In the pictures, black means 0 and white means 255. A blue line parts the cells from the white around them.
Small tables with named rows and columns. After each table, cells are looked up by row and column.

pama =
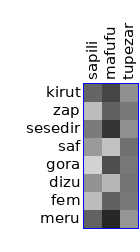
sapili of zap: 188
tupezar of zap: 121
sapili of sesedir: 123
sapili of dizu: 146
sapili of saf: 154
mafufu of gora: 78
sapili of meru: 98
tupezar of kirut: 144
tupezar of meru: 150
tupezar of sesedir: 143
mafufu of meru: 39
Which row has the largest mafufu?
saf

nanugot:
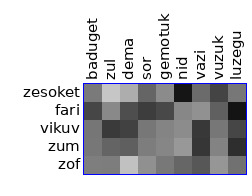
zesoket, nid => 21
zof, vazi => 87
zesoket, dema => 173
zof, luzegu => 113
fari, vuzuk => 96
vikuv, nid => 140
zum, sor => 125
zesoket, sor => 101
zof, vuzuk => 150
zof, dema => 193
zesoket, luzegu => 119
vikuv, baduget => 118

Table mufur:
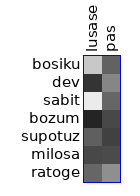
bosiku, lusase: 200
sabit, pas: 102
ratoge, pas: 143
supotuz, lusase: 95
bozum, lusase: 36
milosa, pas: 75
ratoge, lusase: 102
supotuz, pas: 65
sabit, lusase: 235
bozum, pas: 72
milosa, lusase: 72

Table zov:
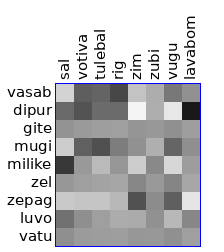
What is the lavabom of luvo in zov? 135
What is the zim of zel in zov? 135
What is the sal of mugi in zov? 204
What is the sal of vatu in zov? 143
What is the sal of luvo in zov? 113
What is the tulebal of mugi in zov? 80
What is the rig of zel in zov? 166
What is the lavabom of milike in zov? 157
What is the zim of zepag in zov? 81
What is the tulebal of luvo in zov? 159
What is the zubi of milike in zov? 137
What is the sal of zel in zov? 151
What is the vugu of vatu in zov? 144
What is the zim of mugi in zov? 145
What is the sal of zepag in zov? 201
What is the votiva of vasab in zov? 94
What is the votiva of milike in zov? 153
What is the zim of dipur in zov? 244
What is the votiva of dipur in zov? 83
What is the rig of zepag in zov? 184
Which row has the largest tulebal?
zepag

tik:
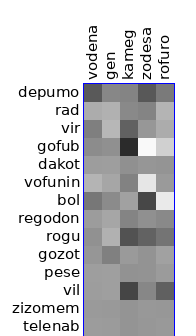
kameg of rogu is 82
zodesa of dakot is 150
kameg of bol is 161
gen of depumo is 135
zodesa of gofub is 249
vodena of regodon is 156
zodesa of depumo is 88
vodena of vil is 157
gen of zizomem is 153

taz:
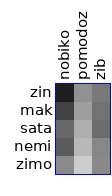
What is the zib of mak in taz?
114
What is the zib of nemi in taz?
135
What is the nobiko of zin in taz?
31
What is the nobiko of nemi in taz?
91
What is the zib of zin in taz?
121
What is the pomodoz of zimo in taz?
205
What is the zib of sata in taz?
108
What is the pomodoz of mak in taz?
158
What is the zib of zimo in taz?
137
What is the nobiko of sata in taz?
104
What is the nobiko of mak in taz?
66
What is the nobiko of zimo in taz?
138
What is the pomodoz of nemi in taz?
184
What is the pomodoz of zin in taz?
145
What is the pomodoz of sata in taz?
175

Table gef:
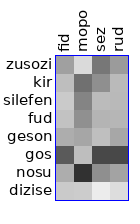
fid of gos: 90
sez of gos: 72
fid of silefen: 202
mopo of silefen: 132
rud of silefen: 185
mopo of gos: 190
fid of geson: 173
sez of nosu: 143
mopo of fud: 144
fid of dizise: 202
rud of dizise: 221
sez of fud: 180
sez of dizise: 236
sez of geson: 191
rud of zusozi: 155
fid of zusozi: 160
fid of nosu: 173
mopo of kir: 112
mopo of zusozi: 218
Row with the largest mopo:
zusozi

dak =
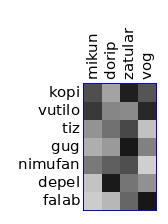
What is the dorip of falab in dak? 183
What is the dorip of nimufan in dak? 95
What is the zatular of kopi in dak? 31
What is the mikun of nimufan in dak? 121
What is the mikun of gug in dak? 174
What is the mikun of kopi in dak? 79
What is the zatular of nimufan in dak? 79
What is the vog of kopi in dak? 85
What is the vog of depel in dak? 145
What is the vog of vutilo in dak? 40

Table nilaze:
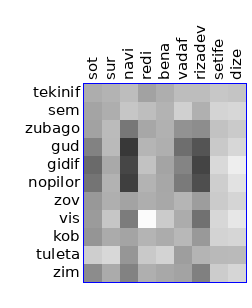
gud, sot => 130
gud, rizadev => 84
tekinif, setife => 199
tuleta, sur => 216
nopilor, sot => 116
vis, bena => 203
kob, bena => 172
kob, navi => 164
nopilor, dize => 226
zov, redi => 174
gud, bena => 175
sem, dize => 215
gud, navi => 56
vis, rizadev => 113
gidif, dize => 238
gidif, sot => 106
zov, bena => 168
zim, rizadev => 128
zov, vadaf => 181
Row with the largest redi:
vis

